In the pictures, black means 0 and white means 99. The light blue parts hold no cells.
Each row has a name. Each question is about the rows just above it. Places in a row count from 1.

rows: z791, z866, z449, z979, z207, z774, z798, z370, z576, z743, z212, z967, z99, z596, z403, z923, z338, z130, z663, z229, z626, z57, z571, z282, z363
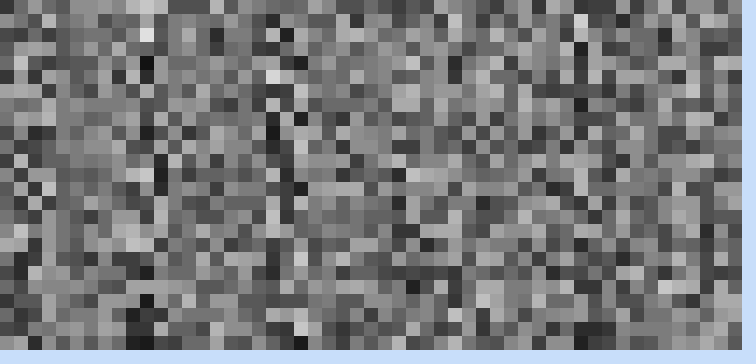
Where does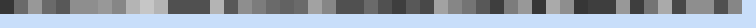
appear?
z791
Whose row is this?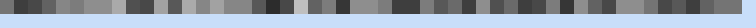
z212
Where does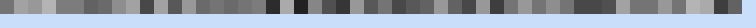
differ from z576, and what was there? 12, 66
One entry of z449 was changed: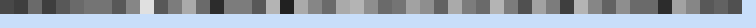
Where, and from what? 27, 59
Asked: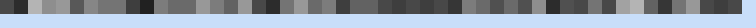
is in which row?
z229
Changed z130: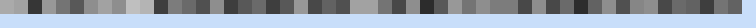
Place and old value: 25, 34
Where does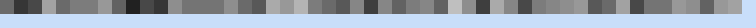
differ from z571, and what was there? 11, 24

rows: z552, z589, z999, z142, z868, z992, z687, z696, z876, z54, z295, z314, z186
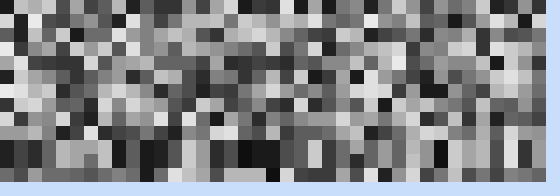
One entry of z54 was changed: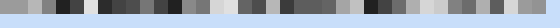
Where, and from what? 24, 42
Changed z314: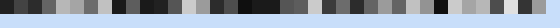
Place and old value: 21, 30
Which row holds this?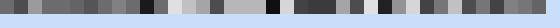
z186
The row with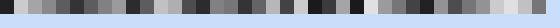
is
z992

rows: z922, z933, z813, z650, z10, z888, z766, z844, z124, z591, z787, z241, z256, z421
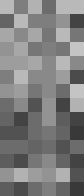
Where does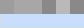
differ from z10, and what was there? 2, 61
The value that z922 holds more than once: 72
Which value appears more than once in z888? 53
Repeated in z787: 42

